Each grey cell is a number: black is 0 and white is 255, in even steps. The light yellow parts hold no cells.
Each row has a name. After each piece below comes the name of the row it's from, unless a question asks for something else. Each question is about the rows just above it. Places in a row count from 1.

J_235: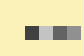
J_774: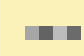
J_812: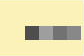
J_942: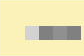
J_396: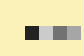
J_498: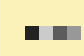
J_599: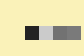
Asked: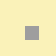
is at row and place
J_812, 2
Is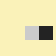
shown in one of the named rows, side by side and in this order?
no

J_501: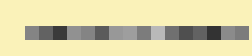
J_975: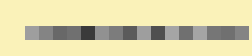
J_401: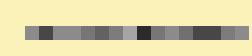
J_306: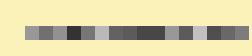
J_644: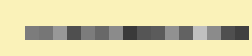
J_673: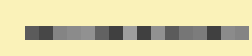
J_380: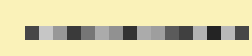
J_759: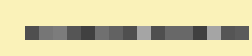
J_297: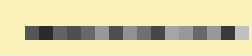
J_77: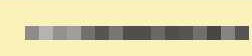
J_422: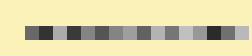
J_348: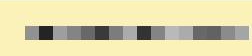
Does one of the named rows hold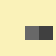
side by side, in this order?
yes
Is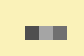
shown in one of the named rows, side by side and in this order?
yes

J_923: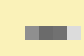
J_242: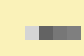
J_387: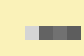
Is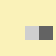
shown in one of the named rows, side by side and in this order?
no
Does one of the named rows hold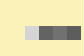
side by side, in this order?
yes
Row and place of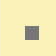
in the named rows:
J_242, 3

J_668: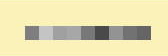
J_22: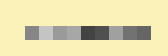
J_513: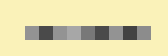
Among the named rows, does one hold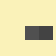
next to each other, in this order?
no
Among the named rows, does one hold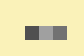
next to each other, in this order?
yes
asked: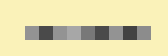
J_513
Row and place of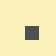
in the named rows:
J_22, 6
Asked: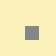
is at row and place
J_22, 1
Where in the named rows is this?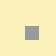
J_22, 3
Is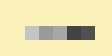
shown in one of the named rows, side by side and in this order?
yes

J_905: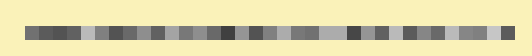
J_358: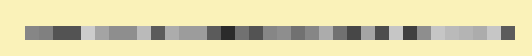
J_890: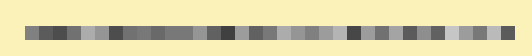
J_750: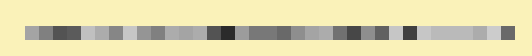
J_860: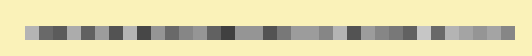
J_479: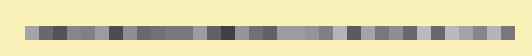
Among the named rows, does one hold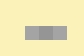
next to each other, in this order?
yes
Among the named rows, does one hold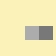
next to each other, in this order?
yes
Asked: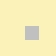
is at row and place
J_750, 5

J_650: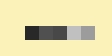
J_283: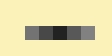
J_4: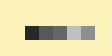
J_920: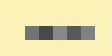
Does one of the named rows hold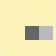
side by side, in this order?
no
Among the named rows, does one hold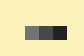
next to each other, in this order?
yes
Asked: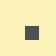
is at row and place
J_650, 2
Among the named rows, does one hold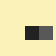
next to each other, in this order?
yes
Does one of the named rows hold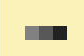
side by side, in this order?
no
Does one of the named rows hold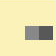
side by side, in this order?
yes
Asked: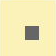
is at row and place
J_4, 3

